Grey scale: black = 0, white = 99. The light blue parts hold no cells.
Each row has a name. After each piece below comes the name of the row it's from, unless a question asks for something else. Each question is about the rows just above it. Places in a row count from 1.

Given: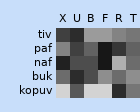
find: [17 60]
tiv
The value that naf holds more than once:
[30]
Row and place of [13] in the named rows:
naf, 1
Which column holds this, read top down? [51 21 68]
R
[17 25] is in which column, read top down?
U
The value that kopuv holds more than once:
[82]

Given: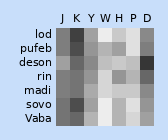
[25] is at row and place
lod, 2
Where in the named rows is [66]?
madi, 3

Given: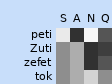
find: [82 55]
tok
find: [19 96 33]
peti
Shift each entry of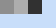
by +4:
[59 71 23]
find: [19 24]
Zuti
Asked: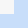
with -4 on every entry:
[92]
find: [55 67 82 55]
tok

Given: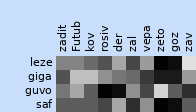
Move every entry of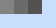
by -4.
[47 37 28]
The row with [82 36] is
guvo
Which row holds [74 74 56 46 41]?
giga
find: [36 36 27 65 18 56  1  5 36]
saf
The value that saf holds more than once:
[36]

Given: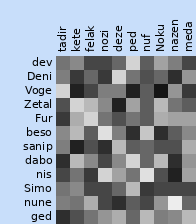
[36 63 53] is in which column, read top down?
meda
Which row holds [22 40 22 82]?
Deni
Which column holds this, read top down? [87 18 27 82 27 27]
nozi
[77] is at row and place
beso, 7
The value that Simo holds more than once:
[27]
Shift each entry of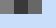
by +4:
[53 26 44]
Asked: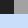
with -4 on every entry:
[ 9 59]

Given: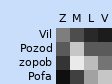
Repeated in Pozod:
[35]
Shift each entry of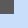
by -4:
[31]
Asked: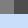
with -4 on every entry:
[45 26]
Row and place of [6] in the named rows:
Pofa, 1

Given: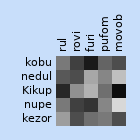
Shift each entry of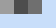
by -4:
[57 26 39]
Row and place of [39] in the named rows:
kobu, 4
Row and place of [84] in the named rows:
nupe, 5
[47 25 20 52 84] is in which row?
nupe
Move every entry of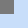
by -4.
[43]
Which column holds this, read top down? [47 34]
rul
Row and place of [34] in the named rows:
nedul, 1

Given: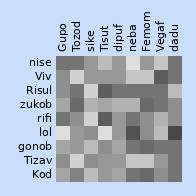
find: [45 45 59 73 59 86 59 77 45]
nise
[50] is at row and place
Kod, 2
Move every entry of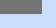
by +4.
[49 49 49]
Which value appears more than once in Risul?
[45]
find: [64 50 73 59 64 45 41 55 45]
Kod

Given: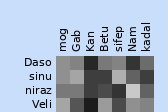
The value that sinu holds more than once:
[24]
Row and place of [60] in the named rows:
Veli, 4
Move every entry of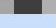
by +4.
[68 28 28 72]
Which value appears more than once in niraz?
[47]
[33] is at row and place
Veli, 2

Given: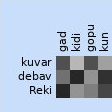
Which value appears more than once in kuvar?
[31]
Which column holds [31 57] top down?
gopu
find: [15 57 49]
Reki
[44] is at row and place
debav, 1

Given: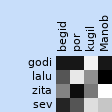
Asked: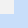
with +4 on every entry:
[98]
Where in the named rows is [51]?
zita, 1
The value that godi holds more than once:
[9]

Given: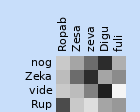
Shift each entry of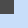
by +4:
[33]
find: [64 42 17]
nog
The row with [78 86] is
Rup
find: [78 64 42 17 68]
nog

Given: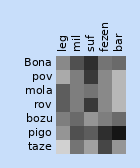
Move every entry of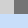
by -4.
[77 41]
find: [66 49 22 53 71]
pov

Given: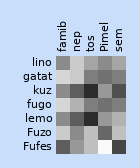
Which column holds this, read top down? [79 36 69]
nep
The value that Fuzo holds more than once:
[74]
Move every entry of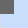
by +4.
[44]
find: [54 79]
lino

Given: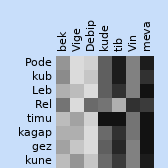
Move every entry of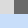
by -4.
[81 37]
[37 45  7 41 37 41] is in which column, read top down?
kude
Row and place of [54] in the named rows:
kub, 1
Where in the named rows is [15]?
gez, 5
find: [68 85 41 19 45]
kagap
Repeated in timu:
[7]

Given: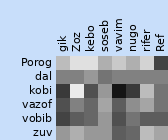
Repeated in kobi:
[22]
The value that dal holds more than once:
[50]
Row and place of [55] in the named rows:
vazof, 6

